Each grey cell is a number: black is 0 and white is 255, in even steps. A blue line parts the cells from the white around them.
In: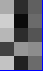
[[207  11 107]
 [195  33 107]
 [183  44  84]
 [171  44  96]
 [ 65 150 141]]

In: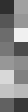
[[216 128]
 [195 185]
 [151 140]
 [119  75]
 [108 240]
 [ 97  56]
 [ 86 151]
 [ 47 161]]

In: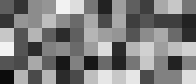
[[242  84  43 129 140 106 158 221  43 181 209 158 190 209]
 [199  84 181  95  43  95 181 158 149  84 140 169 106  43]
 [ 95  52 140 149 242 221 118  34 158  95  62 169 199 118]
 [ 84  74 169  95  23 129  23 106  34 118 199 129  34 129]
 [ 52 149 140 190 140 106 169  74 169  62  84  62  62  34]
 [ 12 181  74 181  43  74 190 230 199 230  74 129 129 221]]

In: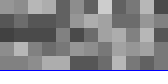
[[150 141 183 173  97 141  97 205  97 120 183  74]
 [141 183 129 108 120 150 141 120 162 150 162 120]
 [129 129 141 173 173  86  86 108 183 120  97 120]
 [ 86 108  86  86  97 150 173 162 108 108 150 129]
 [ 65  74  74  74 129  74 108 162 173 129 183  86]]

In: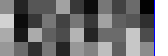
[[210  12  56 119  66 119  56 162  96  86  47]
 [171  24 171  96  76 180  36 107 107 199  76]
 [152 107  47 119  36 152 131 190  96 199 140]
 [140  36  86  86 162  56  12 119  66 107   2]]

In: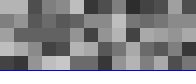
[[190 169 138  67  78 180 169  88 118 169 107  88 127  55]
 [180 180  78 127 138 190  55  78 127  45  67  78 160  78]
 [160  98  98  98  98 148  67 148 180  67 169 160 148 169]
 [127 148  88 107  88  98 138 138 190 118 107 118 138 138]
 [ 67  55 148 190 199 107 107  55 148 180 127 169  78 118]]

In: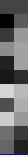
[[213 184]
 [204 152]
 [141 162]
 [111  56]
 [101  33]
 [ 79 174]
 [ 68  68]
 [ 56 152]
 [ 33 162]
 [ 24  44]
 [  2  89]]
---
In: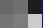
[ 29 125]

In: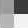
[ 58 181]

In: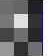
[ 33 224  68]

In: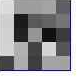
[ 95  99 149 177  67]

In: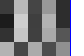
[ 45 178  64  71]

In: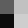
[193  12]
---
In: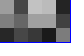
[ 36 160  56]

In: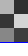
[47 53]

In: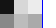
[236 188]

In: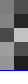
[ 78 132]

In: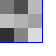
[186 178  48]

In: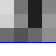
[133  31  84]

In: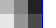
[ 34 150]

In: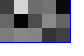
[ 10 138 132]

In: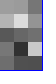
[118 220  88]
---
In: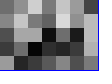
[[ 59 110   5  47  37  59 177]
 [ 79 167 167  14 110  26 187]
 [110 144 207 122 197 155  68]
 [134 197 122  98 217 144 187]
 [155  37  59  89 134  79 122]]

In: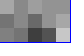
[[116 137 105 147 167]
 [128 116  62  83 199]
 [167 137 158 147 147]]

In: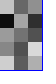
[[ 14 165  47]
 [135  81 217]
 [155 115  81]
 [195 103 144]
 [207  92 175]]

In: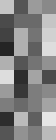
[[ 36 176  95 221]
 [ 45 187  95 230]
 [ 66 176 116 209]
 [ 75 106 106 197]
 [ 85 146 125 187]
 [125 106 125 164]
 [155  56 125 137]
 [176  85 116 146]
 [197  85 155 137]
 [221  45 164  75]]

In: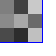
[[ 74  44 192]
 [127  65 201]
 [138 168 106]]

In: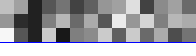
[[150  44  33 127 183 106 171  86 235 150 212 127 183 171]
 [192 161  33  86 116  66  96 150 161 223  66 139 161 106]
 [247  86  33 203  24 127 139 203  96 203 106 171  77 116]]
